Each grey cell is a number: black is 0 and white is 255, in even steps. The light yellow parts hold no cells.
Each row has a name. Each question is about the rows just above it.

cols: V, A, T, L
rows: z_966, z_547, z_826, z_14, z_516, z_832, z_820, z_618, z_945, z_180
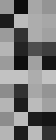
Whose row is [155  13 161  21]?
z_516
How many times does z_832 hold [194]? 3
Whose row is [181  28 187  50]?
z_180
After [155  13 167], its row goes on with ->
[148]
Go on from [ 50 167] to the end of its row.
[148]
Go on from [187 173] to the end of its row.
[167]
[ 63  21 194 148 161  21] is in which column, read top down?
L

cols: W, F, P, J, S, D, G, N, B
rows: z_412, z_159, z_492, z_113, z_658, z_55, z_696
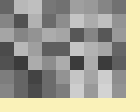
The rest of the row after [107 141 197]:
[172 191 147]
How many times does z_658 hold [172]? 3

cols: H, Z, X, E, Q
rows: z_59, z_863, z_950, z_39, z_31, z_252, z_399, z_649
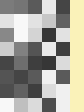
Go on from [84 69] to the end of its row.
[ 90 240  90]
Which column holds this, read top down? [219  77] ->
E

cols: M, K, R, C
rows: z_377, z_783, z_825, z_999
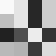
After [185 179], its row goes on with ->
[ 58 220]
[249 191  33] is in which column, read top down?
M
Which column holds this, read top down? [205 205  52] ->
C

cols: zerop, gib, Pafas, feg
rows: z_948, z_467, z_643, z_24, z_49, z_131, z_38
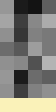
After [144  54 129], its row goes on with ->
[121]
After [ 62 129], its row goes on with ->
[144]

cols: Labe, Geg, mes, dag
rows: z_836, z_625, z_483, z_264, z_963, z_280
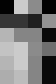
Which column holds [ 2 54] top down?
Labe
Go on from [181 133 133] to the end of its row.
[10]
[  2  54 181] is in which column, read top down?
Labe
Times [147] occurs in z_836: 0
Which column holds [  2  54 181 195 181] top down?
Labe
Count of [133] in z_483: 2

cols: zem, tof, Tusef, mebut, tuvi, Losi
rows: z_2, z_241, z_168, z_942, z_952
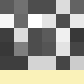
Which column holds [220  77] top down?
tuvi
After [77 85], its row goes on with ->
[227  69]
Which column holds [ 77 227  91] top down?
mebut
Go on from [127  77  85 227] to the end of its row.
[69]
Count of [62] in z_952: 2
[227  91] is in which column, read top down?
mebut

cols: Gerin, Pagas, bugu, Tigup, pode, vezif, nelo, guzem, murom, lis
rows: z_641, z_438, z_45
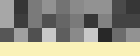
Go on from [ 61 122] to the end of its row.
[ 80 102 122  54 130  67  67]
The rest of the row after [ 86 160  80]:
[200  94 138 200  40 108 146]
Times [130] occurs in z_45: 0

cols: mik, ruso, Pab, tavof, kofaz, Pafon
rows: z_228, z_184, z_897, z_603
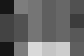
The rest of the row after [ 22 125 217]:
[197 205  95]
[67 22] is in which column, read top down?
mik
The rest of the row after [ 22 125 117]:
[ 95 103  81]

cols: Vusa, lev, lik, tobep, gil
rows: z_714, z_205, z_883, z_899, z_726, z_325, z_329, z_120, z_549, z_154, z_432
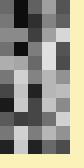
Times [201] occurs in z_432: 1
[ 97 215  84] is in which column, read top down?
gil
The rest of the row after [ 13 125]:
[223  84]
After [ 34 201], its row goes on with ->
[ 34 105  76]
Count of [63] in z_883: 1
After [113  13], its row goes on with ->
[125 223  84]

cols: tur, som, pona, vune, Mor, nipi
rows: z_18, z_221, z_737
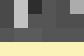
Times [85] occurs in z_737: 4
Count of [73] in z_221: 1
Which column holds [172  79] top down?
nipi
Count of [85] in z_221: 2

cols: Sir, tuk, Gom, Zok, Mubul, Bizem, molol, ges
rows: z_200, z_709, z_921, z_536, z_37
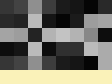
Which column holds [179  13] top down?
Zok
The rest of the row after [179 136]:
[13]
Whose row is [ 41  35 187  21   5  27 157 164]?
z_709
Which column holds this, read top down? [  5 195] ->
Mubul

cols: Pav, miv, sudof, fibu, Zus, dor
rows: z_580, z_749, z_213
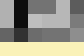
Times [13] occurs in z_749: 1
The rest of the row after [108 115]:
[115 142]

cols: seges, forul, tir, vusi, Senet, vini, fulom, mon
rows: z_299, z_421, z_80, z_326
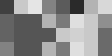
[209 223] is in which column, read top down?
vini
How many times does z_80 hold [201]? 2
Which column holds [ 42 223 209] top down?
vini

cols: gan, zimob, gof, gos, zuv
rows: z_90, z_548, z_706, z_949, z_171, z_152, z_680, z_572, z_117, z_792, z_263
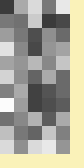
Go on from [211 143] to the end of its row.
[100 170 106]
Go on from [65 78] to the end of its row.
[92]

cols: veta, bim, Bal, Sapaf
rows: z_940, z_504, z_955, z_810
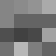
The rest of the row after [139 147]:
[170]
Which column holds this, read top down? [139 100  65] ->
bim
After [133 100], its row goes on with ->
[100 100]
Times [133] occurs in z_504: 1
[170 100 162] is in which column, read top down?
Sapaf

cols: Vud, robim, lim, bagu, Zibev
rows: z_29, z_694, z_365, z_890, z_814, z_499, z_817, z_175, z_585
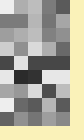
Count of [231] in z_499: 3
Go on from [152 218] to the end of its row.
[ 77 189]
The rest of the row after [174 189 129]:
[144]
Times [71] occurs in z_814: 4
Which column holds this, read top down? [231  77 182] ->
bagu

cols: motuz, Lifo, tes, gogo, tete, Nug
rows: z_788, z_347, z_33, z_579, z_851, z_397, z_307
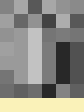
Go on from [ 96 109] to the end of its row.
[ 40 131  96]
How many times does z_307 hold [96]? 2

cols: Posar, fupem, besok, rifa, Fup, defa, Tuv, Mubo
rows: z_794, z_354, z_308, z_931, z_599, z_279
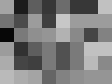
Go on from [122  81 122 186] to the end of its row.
[137]
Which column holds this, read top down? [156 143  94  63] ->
besok
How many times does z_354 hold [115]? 1
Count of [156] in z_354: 4
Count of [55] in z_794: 3
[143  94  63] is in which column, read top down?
besok

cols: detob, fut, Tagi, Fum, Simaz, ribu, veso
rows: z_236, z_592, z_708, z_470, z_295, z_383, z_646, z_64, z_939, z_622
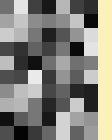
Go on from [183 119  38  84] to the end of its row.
[204  31]
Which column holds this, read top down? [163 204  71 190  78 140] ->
detob
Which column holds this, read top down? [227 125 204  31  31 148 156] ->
veso

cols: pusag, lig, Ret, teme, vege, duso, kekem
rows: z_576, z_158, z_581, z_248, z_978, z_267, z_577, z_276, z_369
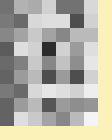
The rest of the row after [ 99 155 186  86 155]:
[142 149]
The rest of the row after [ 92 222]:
[209  44 209 155 222]
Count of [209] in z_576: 1
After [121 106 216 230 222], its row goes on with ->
[209 238]
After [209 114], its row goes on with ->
[114 216]
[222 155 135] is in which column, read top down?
vege
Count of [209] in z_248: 2

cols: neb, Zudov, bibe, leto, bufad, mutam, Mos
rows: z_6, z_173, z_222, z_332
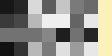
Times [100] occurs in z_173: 1
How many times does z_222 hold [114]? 4

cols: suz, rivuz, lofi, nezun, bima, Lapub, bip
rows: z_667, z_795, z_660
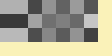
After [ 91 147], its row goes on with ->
[65]
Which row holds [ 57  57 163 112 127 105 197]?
z_795
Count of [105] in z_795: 1
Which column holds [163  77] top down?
lofi
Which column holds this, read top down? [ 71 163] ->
lofi

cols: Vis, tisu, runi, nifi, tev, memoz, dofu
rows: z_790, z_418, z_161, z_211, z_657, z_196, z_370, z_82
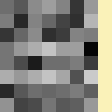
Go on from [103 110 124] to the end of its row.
[95]
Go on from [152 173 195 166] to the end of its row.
[ 81 202]
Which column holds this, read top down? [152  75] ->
tisu
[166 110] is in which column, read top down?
tev
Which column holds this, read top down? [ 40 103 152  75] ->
tisu
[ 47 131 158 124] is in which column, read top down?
memoz
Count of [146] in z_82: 1

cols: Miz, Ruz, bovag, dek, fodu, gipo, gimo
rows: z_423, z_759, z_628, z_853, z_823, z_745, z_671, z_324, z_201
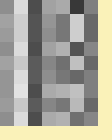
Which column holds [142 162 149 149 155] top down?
Miz
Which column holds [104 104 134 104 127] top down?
gimo
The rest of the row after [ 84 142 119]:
[206 104]
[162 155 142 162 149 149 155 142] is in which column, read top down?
Miz
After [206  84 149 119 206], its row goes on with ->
[104]

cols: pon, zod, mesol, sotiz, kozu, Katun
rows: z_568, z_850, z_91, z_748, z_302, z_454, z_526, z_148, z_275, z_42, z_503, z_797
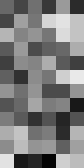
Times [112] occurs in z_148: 0
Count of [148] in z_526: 3

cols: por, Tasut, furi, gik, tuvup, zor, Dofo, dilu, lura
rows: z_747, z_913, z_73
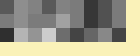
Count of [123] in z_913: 5
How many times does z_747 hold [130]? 2
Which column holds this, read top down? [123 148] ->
furi

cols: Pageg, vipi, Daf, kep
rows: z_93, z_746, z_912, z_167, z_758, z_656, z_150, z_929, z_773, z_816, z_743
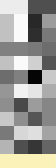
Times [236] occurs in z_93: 2
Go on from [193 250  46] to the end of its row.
[121]
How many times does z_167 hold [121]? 1
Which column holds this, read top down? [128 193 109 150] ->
Pageg

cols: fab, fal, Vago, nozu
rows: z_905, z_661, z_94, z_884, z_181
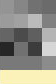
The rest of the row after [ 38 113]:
[ 60 214]
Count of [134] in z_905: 1
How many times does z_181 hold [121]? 3
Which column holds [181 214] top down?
nozu
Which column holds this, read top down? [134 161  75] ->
fal

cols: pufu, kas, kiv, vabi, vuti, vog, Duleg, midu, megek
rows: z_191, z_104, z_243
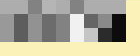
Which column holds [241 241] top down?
vog
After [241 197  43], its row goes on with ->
[12]
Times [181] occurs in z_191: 1
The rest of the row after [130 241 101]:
[138  12]
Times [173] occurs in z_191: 6

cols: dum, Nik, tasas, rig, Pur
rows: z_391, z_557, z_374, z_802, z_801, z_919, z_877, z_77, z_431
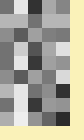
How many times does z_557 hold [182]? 4
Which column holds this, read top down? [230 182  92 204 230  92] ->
Nik
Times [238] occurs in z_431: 1
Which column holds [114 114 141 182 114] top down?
dum
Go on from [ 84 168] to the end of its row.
[224]
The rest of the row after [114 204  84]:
[168 224]
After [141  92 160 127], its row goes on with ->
[121]

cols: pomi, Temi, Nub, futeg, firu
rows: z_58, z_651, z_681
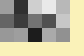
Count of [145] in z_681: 1
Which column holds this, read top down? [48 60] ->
Temi

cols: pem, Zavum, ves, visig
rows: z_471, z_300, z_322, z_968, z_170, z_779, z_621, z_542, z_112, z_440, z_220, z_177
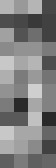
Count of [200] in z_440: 1
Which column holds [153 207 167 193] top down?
ves

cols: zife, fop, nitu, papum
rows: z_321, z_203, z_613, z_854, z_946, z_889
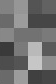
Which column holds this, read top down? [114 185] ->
nitu
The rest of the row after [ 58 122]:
[185  90]
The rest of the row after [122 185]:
[90]
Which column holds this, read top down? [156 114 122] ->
fop

